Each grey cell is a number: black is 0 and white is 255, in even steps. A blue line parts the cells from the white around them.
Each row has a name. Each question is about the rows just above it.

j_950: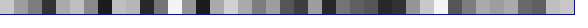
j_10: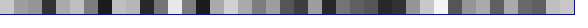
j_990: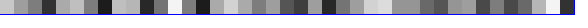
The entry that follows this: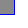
[28]
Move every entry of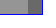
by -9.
[140 140  96]
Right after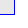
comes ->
[125]
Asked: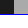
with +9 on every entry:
[ 37 179]
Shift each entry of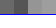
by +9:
[114  94 158 167]

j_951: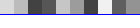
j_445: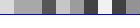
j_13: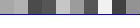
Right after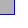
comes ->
[75]
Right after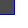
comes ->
[86]

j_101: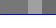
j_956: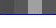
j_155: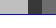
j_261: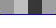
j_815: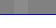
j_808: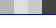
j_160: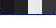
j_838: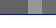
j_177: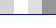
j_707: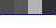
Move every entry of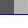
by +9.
[ 97 189]
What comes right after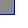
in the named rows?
[129]
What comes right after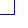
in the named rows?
[222]

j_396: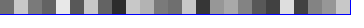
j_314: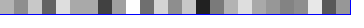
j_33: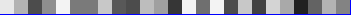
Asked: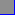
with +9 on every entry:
[151]
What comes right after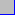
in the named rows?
[160]
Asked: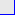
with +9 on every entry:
[241]
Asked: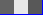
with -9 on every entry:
[ 90 223  79]

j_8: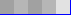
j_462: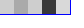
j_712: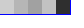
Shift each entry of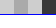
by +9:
[215 179 215  65]
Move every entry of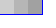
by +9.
[215 191 170]
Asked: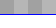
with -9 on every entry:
[152 173 152 173]
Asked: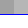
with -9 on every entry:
[152 173]
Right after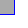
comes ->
[206]

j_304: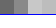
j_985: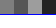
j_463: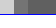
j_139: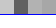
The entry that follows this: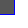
[157]
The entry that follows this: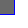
[137]
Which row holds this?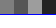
j_985

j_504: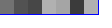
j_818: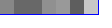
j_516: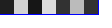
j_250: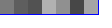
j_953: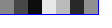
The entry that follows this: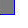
[94]
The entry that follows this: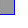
[94]

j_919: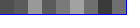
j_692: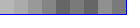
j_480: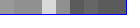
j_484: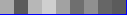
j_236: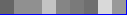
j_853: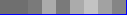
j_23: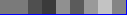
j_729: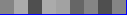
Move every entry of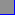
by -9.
[135]
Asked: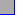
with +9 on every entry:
[180]
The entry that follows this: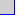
[162]

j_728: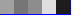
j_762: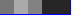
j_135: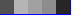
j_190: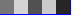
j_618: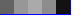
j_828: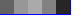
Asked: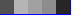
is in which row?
j_135
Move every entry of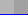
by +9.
[190 170]
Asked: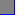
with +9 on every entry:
[139]
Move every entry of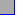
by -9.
[161]
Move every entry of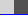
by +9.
[221  90]
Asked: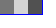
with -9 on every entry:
[109 203  72]

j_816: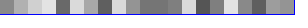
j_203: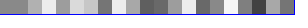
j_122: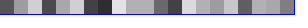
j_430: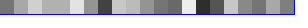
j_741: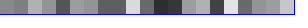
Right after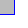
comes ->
[148]
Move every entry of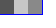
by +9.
[ 94 208 146]
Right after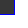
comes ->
[157]

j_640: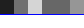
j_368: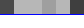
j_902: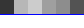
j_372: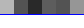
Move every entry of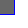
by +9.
[112]
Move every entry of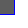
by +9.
[102]
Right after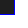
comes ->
[112]
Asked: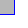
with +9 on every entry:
[192]
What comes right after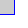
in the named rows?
[159]
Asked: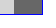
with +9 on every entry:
[222 112 112]

